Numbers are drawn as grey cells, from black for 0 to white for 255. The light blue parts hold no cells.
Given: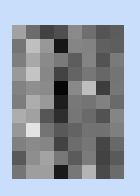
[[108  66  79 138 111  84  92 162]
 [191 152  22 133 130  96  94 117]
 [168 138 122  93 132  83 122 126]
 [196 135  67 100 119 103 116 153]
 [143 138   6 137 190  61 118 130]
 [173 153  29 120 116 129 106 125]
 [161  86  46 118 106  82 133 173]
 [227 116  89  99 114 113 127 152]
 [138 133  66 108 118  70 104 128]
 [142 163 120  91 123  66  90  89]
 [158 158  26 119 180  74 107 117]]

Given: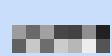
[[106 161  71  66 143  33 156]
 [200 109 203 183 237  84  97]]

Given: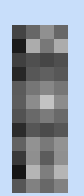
[[103 144 103  68]
 [172 120 172  27]
 [ 79  70  79  64]
 [ 87  96  87  39]
 [118 135 118  91]
 [140 195 140  93]
 [105 123 105  82]
 [ 86  75  86  43]
 [146 121 146  98]
 [143  92 143  57]
 [181 126 181  22]
 [129 104 129  86]]

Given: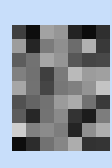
[[ 14 162 150  35  12  47  63]
 [ 37 123 143 108 177  57 157]
 [114 166 149  87  69  72  93]
 [113  63 122 186 156 160 128]
 [114  69 119 128 148 196 166]
 [100 114 155 171 113  58  81]
 [ 39 115 138  51  28 125  92]
 [129 139 125  36 143 174 206]
 [ 44 114 134 173  50  52  13]]

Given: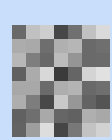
[[193 206  71 112 193 218 105]
 [169 110 176 182 106 111 172]
 [126 104 188 149 106 107 183]
 [171 216  59 101 212 225  96]
 [168 107 174 180 105 111 168]
 [125  72 201 151  99  84 174]
 [111 169 102  97 175 168  97]
 [158 221  70 120 195 210  99]]

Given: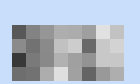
[[131 150 174 172 159 225 194  88]
 [114 138 193 205 105 200 211 139]
 [122 137 177 160 147 200 199  56]
 [114 173 223 161 100 153 174 110]]

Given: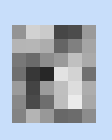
[[210 202  70  76 154 148]
 [182 173 101 128 165 181]
 [107 141 154 192 170 120]
 [ 55  39 226 211 112 111]
 [ 68 156 191 221 173 155]
 [ 74 110 190 235 168 136]
 [180 152 104 108 140 131]]
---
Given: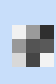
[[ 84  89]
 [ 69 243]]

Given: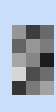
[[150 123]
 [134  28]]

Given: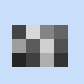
[[ 90 208]
 [ 64 174]]

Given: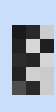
[[215  31]
 [ 38 213]]

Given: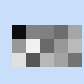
[[241 105]
 [ 86 183]]

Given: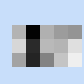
[[ 42 185]
 [ 36 131]]

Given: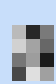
[[163 103]
 [157  27]]

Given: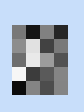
[[225  66]
 [233 156]]
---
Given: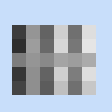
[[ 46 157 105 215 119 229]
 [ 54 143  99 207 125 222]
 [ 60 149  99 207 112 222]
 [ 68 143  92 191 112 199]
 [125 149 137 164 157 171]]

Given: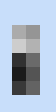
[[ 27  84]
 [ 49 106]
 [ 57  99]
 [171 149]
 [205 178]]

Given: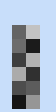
[[ 21 150]
 [ 62 178]
 [ 77  92]
 [100 194]
 [108  27]
 [171  48]]

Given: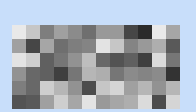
[[ 83  89 160 206 166 227 153 166 174 219  76 213]
 [126 104 206 182 146  76 198 213 160 182 146 182]
 [146 104  96  63 118 182 174 118 139 132 139  51]
 [160  70 166 111 126 132 227 198 132 153 174  89]
 [227 206  96 118 146 190 104  83  96  63 219 118]
 [233 198 126 160 139 111 153 153  70  43 233 166]]

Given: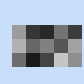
[[109  26  68 197 142]
 [156  54  40 115  60]
 [177 102 129  86 163]]

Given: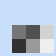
[[ 50 153 238]
 [117  81 210]]
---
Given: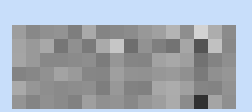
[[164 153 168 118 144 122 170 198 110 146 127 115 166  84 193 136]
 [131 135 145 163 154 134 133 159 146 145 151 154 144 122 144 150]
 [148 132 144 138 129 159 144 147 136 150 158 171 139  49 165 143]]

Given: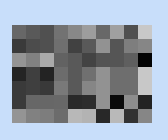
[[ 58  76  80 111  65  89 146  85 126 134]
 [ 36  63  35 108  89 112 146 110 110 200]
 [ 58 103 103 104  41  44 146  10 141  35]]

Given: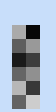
[[ 94 153]
 [101 144]
 [ 99 205]]

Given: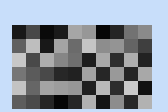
[[ 96 190  24 164 107 197 141 148 100  63]
 [118  91  73  39  33 163  38 153  36 168]
 [ 93  74  37   6  38 177  20 141  40 178]]

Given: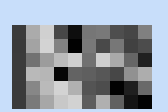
[[ 58 163 211 130   1 121  73 119  65  76]
 [ 59 185 182   5  99  95  87  71 145 173]
 [ 58 122 167 200 210  93 176  97  20   2]]

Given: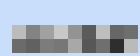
[[107  97 124 119 168  87 111  46 186]]

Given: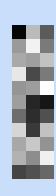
[[154 242 122]
 [231  73 122]
 [158  38  22]
 [214  57 194]
 [178 141 240]]

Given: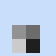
[[203  31]]
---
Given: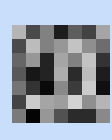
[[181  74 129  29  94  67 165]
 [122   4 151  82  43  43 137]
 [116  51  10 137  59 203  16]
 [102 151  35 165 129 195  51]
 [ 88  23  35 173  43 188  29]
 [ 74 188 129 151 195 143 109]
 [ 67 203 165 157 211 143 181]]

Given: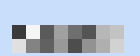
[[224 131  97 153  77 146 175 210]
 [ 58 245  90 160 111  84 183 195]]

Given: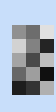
[[210 130  36]
 [164  73 190]
 [144 109 224]
 [103 158  16]
 [ 29  51 176]]

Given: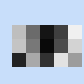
[[196 120   9  76 211]
 [190 107  21  63 240]
 [ 34 169  49 226 156]]

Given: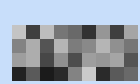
[[196  63 189 118 105  50 150  63 165]
 [158 173  71 144  77 158 150 165  84]
 [131 173  84 181 124 137 181 144 118]
 [ 34  90  27  42 131 202  42  90 105]]

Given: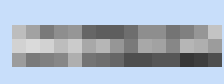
[[210 218 210 189 203 168 182 150 122 168 162 135 182 175 156]
 [189 162 122 142 150 102  94  94 110 142 142 116 128 150 195]
 [156 122 128 135 175 116 110 102  78  78  86  86  55  62  78]]

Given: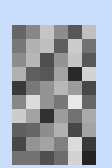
[[204 163  49 156 114 170]
 [177  95  87 163  41 211]
 [141 183  79 148 197  87]
 [135 219 148 120 232 102]
 [120 177 191  95 204 114]
 [114 114  79 108 211  34]
 [102 135 197 141  87 191]
 [ 95 102 141 177  71 163]
 [ 71 148 163 128 219  57]
 [ 57 120 148 183 156  71]]
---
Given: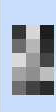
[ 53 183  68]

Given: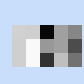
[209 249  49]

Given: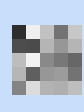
[ 45  75 137 156 190]

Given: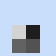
[211  82]

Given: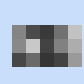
[133 200  53]

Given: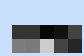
[ 52 122]
